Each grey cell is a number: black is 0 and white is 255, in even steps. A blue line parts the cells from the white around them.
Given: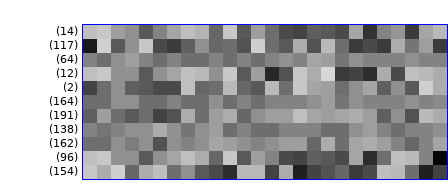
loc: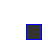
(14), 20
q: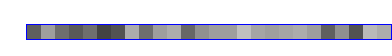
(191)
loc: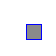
(164), 25
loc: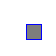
(162), 3
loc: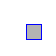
(14), 8
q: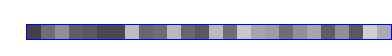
(2)
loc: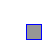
(14), 22

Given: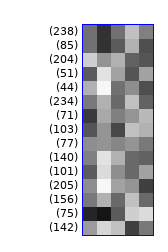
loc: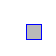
(71), 4
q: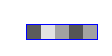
(51)
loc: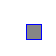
(77), 2
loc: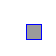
(142), 0
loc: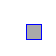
(71), 1
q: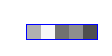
(44)

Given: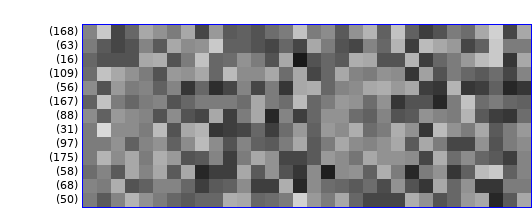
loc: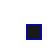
(16), 15
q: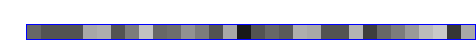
(16)
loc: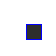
(56), 9
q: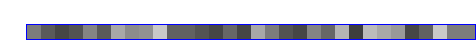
(63)
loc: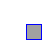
(109), 24
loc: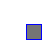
(175), 19
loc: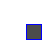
(68), 21

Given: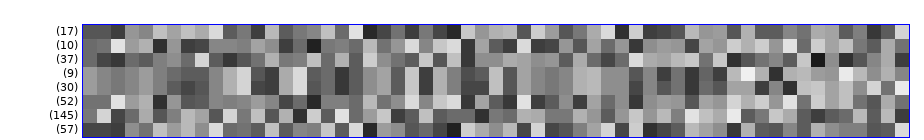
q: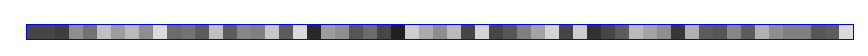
(57)
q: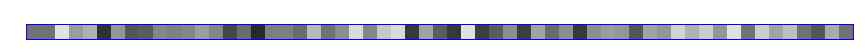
(52)
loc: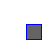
(9), 44
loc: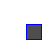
(9), 27

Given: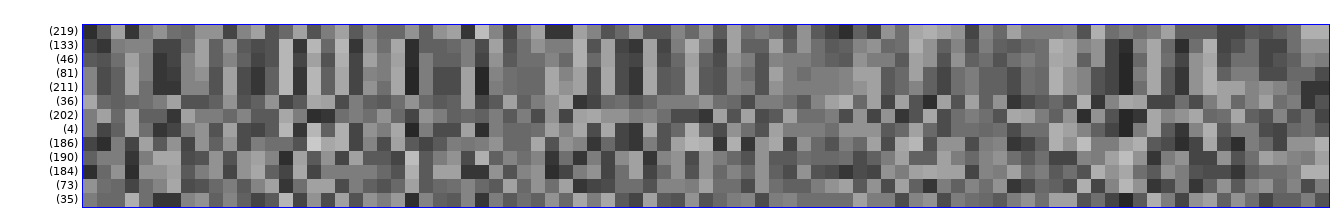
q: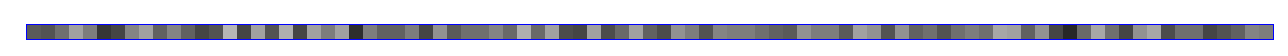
(46)
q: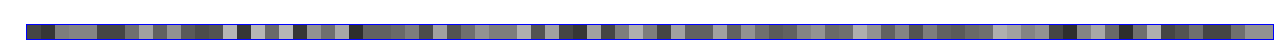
(133)
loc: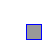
(35), 22
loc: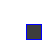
(81), 6
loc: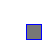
(186), 27
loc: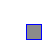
(190), 38

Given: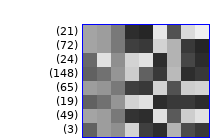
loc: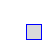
(21), 7
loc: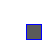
(49), 6
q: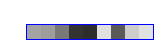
(49)
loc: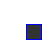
(49), 3
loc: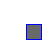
(24), 0
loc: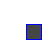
(24), 7
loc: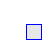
(21), 5

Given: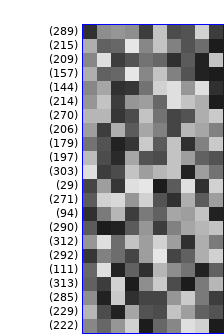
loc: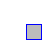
(197), 0
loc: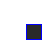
(197), 2
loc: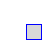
(271), 2

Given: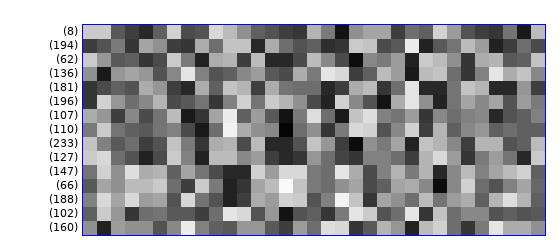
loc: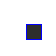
(194), 17
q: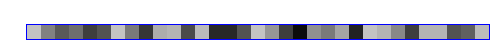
(233)
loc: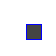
(127), 18
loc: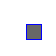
(66), 32

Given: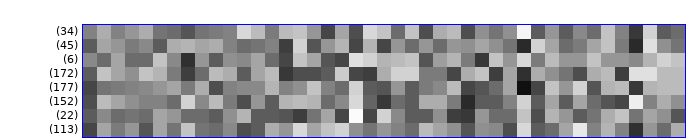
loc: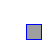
(6), 25
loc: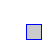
(172), 18
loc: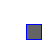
(152), 20

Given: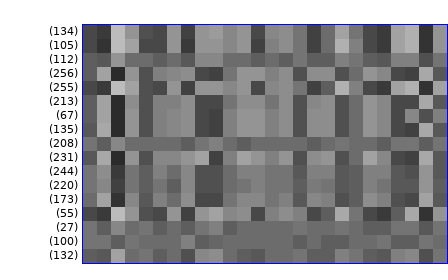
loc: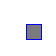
(220), 16
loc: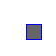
(100), 9
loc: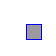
(134), 9

